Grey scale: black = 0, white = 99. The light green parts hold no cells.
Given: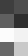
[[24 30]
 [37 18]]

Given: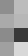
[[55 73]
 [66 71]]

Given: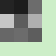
[[14 11]
 [77 36]]

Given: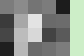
[[48 54]
 [23 65]]

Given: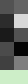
[[32 39]
 [17 84]]

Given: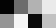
[[ 1 42]
 [58 95]]

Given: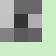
[[76 40]
 [75 20]]
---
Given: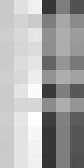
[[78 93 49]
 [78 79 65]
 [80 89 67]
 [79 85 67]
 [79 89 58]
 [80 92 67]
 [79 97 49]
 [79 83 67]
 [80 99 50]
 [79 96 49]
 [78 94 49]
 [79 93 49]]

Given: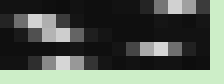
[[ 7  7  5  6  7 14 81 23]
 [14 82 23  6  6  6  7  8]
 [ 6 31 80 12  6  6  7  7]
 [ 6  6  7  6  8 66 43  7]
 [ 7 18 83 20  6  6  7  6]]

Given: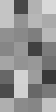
[[76 69]
 [76 71]
 [56 49]
 [52 25]
 [64 59]
 [40 61]
 [29 40]
 [68 52]]

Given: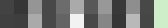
[[26 58 42 34 22 28]
 [25 66 39 28 21 27]]

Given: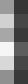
[[60]
 [81]
 [65]
 [95]
 [84]
 [56]]

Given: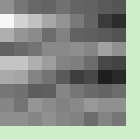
[[56 40 44 38 33]
 [96 75 57 39 17]
 [68 54 50 37 32]
 [38 45 53 52 56]
 [76 68 51 42 26]
 [66 51 35 28 16]
 [46 36 52 41 42]
 [52 58 50 59 56]
 [55 52 52 42 46]]

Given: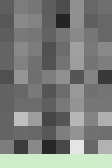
[[37 46 30 40]
 [34 51 14 37]
 [36 46 46 46]
 [39 48 42 47]
 [39 44 45 45]
 [31 43 56 51]
 [38 47 42 44]
 [38 42 47 46]
 [39 61 33 51]
 [39 40 49 44]
 [48 53 28 40]]

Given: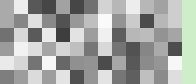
[[66 34 63 44 71 71 80]
 [66 87 32 74 57 29 80]
 [44 35 24 61 36 73 64]
 [60 86 83 46 45 52 30]
 [91 45 40 57 65 54 96]
 [49 85 88 58 46 74 86]]

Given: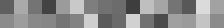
[[37 45 60 49 42 74 45 85]
 [54 53 45 80 41 44 62 76]]
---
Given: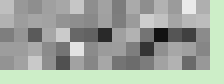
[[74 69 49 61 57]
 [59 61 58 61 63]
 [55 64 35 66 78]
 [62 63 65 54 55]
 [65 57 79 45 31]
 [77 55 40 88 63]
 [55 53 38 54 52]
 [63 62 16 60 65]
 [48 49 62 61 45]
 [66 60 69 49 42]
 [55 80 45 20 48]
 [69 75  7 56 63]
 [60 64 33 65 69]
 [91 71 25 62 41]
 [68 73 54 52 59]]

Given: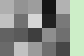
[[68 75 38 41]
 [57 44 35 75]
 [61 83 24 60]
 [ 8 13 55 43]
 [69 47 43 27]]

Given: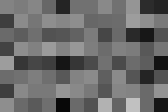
[[51 24 41 26 61 42 24 55]
 [48 54 36 55 21 44 53 41]
 [52 46 43 50 27 49 47 35]
 [40 55 32 60 24 43 47 43]
 [14 52 33 51  8 34 58  3]
 [44 55 38 59 21 51 53 41]
 [44 40 48 49 29 54 47 32]
 [53 41 27 42 44 37 33 69]
 [44 42 41 50 29 54 52 39]
 [58 61 16 48 42 33 51 75]
 [17 55  9 34 36 14 41 41]
 [14 47 32 46  7 32 57  8]]

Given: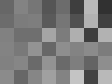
[[40 42 50 51 50 54]
 [51 48 43 47 52 40]
 [46 49 43 57 41 52]
 [33 35 64 40 57 62]
 [42 46 48 55 41 51]
 [24 31 68 51 49 76]
 [72 69 24 54 39 26]
 [19 25 69 48 55 72]]

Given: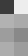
[[23 69 61 67]
 [92 66 53 61]]

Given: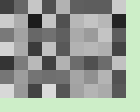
[[25 79 47 82 20 46 84]
 [40 67 63 66 48 61 59]
 [77 11 40 23 72 45 26]
 [31 76 44 75 25 43 85]
 [69 31 37 34 69 44 33]
 [37 71 66 69 42 64 63]
 [36 76 60 71 31 56 70]
 [36 71 76 68 42 70 66]
 [79 14 36 26 75 32 34]]
